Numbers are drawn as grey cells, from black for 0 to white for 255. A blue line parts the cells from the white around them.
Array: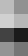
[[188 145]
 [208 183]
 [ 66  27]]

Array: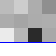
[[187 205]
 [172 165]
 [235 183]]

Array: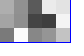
[[174 145]
 [164 143]
 [122 251]]

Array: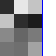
[[ 44 231]
 [196  46]
 [137 102]]

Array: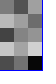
[[124  82]
 [185 159]
 [ 67 132]]

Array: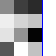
[[139  62]
 [238 212]
 [227 147]]
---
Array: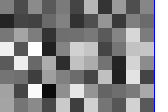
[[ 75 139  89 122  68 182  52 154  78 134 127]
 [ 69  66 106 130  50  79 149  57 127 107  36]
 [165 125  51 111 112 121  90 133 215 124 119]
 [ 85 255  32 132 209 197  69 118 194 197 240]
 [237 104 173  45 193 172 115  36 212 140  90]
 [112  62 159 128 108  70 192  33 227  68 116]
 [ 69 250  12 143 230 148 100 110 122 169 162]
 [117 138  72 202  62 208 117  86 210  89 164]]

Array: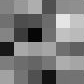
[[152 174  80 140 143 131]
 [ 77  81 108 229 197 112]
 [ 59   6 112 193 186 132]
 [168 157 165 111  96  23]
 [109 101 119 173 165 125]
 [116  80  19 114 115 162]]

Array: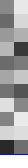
[[232 136]
 [215 106]
 [176 153]
 [ 57 183]
 [123 107]
 [198 166]
 [ 84 114]
 [135 223]
 [234 131]
 [221 213]
 [111  41]]

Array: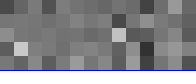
[[101 122  82 125 115 109 103 115 107  67 110 153 104  74]
 [120 118 112 118 130 119 126  73 118 143 122 113  97 118]
 [119 117 121 114 116 106 112 193  89  93 118 134  90 141]
 [201 127 122 112 127 131 122  97 142  50 138 151 129  93]
 [100 136  93 123 154 118 135  93 155  65 117 140  82 120]]

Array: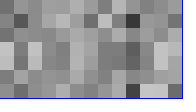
[[149 139 159 157 175 155 126 181 148 129 141 155 113]
 [ 87 140 166 183 158 111 189 127  56 152 148 116 132]
 [143 140 137 154 170 159 142 172 135 157 141 172 115]
 [125 193 140 128 177 164 125 125  94 136 194 184 194]
 [117 186 135 130 179 157 125 121 100 132 194 165 189]
 [163 140 148 144 170 144 129 166 135 143 160 164 125]
 [110 142 151 174 141 130 149 171  67 197 195 108 142]]

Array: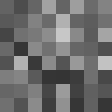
[[ 77 101 162 100 158 107 131  99]
 [ 95 130 106 177 100  93 113  89]
 [113 121 141 199 137  91 165  69]
 [ 54 138 113 148 102  98  79 105]
 [178  57 139  84 153 111 194  82]
 [133  90  53  52  60 112  72 126]
 [107 128  70 155  65  96  85 102]
 [ 83 139  62 145  54  97  54 112]]
